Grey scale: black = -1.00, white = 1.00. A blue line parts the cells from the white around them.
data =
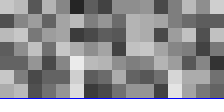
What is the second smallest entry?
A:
-0.60
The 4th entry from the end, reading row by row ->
0.79
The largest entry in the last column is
0.62
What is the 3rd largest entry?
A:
0.73
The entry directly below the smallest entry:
0.46
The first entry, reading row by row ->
0.56
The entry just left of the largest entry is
0.05
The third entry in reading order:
-0.32
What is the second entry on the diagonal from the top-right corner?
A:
-0.27
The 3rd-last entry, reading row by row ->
0.29
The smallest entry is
-0.71
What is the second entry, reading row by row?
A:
0.46
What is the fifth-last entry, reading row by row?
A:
-0.48
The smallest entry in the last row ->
-0.54
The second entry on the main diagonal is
0.05
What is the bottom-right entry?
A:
-0.22
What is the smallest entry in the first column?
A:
-0.37
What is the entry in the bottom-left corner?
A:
0.35
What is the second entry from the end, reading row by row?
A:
-0.06

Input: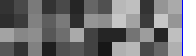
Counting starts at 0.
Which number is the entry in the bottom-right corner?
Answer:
0.38
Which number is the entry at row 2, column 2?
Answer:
0.11
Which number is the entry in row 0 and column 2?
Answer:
-0.04
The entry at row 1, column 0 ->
-0.65
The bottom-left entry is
-0.32
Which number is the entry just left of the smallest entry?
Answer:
-0.48
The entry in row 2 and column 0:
0.28
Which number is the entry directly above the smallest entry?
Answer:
-0.71
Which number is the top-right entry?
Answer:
0.33
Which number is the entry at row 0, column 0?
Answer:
-0.60
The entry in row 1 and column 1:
-0.54
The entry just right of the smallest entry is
0.38

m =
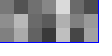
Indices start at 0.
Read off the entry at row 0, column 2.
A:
-0.12
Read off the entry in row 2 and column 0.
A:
0.00
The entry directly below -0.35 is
0.44
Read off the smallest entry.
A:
-0.55
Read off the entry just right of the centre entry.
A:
0.38
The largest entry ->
0.71
